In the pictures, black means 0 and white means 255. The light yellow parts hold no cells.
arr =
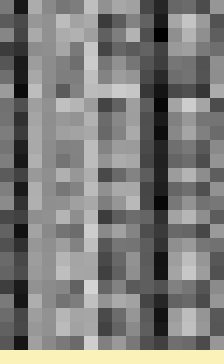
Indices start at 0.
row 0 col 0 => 121
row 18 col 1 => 71
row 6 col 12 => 73
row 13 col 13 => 111
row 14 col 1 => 50
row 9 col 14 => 128
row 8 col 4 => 152
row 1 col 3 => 145
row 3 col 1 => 49
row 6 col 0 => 155
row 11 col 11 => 32
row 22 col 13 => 189
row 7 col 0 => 113
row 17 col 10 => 93
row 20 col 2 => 146
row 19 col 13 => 199
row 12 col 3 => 143
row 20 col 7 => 101
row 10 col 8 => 156
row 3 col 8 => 102
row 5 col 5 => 126
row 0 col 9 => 161
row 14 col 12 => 120
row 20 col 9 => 90
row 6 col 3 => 137
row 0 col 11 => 38
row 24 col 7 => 128
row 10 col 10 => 74
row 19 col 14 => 157
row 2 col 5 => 177
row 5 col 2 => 168
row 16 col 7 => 137
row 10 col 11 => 35
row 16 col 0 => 98
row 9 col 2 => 169
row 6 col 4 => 91
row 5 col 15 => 142
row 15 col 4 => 180
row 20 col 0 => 62
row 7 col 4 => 192

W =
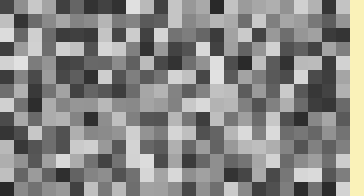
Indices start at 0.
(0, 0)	70
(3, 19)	210
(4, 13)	111
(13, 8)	186
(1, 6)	139
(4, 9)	96
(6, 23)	67
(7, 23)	54
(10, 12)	176
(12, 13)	143
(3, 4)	207
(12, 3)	98
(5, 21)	214
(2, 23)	59
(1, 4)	166
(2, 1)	103
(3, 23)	164
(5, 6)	49
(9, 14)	81
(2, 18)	68
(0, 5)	101
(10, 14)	157
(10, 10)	103
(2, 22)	161
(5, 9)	127
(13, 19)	80
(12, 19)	73
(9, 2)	199
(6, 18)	154
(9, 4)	81
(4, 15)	222
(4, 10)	187
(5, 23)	62
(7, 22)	61
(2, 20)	110
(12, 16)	51
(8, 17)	159
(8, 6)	47
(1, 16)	170

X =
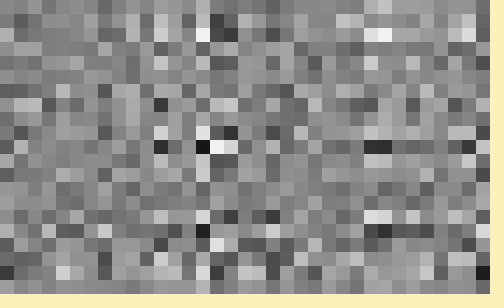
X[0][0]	136
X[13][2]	126
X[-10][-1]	108
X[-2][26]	170
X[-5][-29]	147
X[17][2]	133
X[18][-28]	75
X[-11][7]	134
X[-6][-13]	125
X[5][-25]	142
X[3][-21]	100
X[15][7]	103
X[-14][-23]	145
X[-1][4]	144
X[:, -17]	[116, 151, 118, 144, 150, 146, 121, 125, 134, 123, 144, 142, 154, 127, 127, 94, 157, 86, 119, 187, 147]
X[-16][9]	111
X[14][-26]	141
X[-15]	[94, 97, 114, 128, 183, 141, 143, 86, 166, 173, 111, 169, 165, 103, 166, 122, 116, 158, 121, 105, 85, 169, 158, 141, 175, 160, 122, 137, 164, 133, 185, 129, 155, 150, 118]
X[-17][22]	90
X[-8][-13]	127
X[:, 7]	[104, 121, 101, 165, 126, 146, 86, 126, 114, 88, 134, 139, 97, 160, 149, 103, 199, 109, 75, 87, 136]
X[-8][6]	134
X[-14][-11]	119
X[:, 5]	[141, 134, 134, 126, 165, 130, 141, 107, 134, 155, 135, 136, 157, 121, 110, 167, 91, 149, 145, 168, 143]
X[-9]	[94, 121, 122, 129, 172, 157, 139, 97, 164, 156, 136, 157, 167, 121, 202, 99, 120, 162, 154, 107, 143, 140, 124, 159, 149, 142, 151, 148, 140, 144, 177, 115, 145, 144, 74]
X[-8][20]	154
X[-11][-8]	47
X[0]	[136, 130, 148, 117, 135, 141, 132, 104, 128, 147, 133, 156, 150, 138, 176, 124, 113, 125, 116, 98, 123, 136, 136, 138, 130, 126, 175, 193, 156, 157, 155, 139, 148, 146, 109]
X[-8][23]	121
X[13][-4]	138
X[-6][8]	115
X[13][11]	123
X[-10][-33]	145
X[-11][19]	178
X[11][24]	141

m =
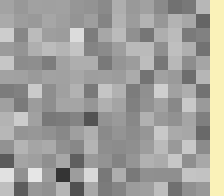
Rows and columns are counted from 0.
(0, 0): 163
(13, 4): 181
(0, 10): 161
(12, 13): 196
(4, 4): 162
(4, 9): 156
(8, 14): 127
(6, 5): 178
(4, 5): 174
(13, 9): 156
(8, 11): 153
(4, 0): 198
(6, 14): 114
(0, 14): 183
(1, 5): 148
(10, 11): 186
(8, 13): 165
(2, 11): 174
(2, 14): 129
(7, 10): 146
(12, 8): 174
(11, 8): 131
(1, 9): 156
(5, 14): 182
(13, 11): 189
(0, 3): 160
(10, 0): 146
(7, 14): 154
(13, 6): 168
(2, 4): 156
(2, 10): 118
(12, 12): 143
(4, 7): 121
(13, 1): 92
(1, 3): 166
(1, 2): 153
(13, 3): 145
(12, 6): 217

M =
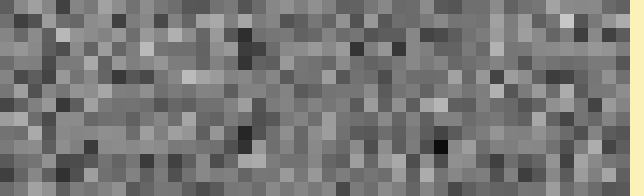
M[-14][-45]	94
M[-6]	[157, 171, 109, 75, 139, 139, 104, 111, 113, 97, 119, 134, 111, 165, 105, 99, 124, 110, 80, 88, 121, 131, 111, 156, 117, 111, 105, 137, 101, 129, 96, 130, 130, 108, 116, 120, 106, 97, 167, 99, 69, 116, 104, 132, 110]
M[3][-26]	108
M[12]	[63, 101, 135, 95, 49, 80, 158, 112, 105, 130, 95, 123, 80, 114, 136, 125, 129, 101, 119, 118, 154, 120, 152, 109, 125, 108, 117, 110, 155, 95, 172, 116, 135, 121, 126, 81, 128, 62, 86, 136, 91, 156, 128, 165, 96]
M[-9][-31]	164
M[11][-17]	169
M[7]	[70, 98, 128, 151, 56, 94, 161, 122, 114, 115, 110, 85, 103, 96, 113, 113, 130, 158, 84, 123, 132, 114, 130, 118, 127, 90, 156, 96, 144, 93, 162, 182, 95, 93, 127, 109, 105, 84, 100, 144, 156, 117, 67, 154, 132]
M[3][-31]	99
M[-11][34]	106
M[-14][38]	118
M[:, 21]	[127, 95, 98, 140, 118, 117, 90, 114, 131, 104, 104, 114, 120, 133]
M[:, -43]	[160, 82, 139, 137, 127, 94, 82, 128, 109, 170, 140, 116, 135, 162]
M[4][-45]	109
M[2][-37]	151
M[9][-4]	80
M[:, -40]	[133, 103, 148, 139, 123, 116, 147, 94, 139, 133, 128, 76, 80, 125]
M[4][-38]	99
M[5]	[132, 75, 94, 68, 152, 116, 136, 101, 57, 87, 73, 117, 135, 187, 164, 155, 131, 135, 117, 134, 90, 117, 115, 158, 87, 114, 109, 77, 124, 110, 109, 110, 162, 104, 151, 68, 157, 141, 98, 61, 69, 97, 118, 145, 112]
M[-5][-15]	93
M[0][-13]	85
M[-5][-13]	91
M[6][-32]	116
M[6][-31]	131
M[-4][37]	136
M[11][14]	136
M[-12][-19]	84
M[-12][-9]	126
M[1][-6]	117
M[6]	[118, 159, 82, 133, 118, 147, 142, 167, 127, 125, 143, 112, 123, 116, 131, 130, 94, 129, 131, 116, 131, 90, 100, 116, 118, 118, 139, 91, 115, 124, 99, 124, 132, 117, 126, 177, 86, 123, 154, 109, 172, 90, 120, 121, 141]

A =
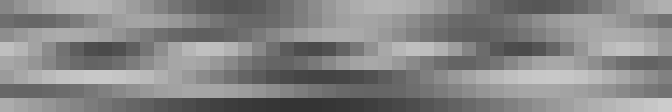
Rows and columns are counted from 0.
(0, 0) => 134
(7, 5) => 133
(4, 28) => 153
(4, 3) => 134
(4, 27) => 165
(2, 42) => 168
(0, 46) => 169
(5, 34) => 175
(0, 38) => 86
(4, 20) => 100
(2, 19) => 134
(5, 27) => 92
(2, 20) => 147
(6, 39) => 166
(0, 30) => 163
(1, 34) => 104
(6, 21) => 125
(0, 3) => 168
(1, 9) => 164
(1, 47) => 113
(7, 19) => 54
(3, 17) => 160
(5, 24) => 70
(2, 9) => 135
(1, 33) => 102
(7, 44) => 187
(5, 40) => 198
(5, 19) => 81
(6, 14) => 165
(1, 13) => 141
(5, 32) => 153
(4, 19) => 101
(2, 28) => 142
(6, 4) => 108
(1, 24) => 160
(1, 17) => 103
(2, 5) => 170
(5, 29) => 113
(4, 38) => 163

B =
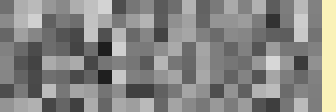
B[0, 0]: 112
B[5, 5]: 74
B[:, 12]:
[110, 144, 158, 170, 118, 165, 120, 164]
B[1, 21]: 205
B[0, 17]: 130
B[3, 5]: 68
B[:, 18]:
[177, 124, 110, 85, 152, 85, 178, 83]
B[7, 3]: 71
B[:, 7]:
[211, 169, 80, 30, 117, 31, 116, 102]
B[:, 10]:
[136, 180, 134, 122, 90, 122, 64, 186]
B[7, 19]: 62
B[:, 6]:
[192, 194, 196, 110, 71, 99, 158, 172]
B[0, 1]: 174
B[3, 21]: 118
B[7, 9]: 158
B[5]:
[134, 100, 74, 112, 106, 74, 99, 31, 199, 128, 122, 148, 165, 99, 168, 130, 99, 131, 85, 166, 125, 104, 129]
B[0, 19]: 92
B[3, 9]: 124
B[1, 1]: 182
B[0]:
[112, 174, 186, 151, 137, 174, 192, 211, 78, 118, 136, 90, 110, 179, 98, 122, 170, 130, 177, 92, 125, 185, 129]
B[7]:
[148, 167, 177, 71, 101, 64, 172, 102, 169, 158, 186, 104, 164, 137, 120, 153, 124, 156, 83, 62, 118, 187, 125]
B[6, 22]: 126
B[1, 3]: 96
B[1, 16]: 148
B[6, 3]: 188
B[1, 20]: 122
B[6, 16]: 147
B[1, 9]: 156
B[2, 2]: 134
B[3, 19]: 156
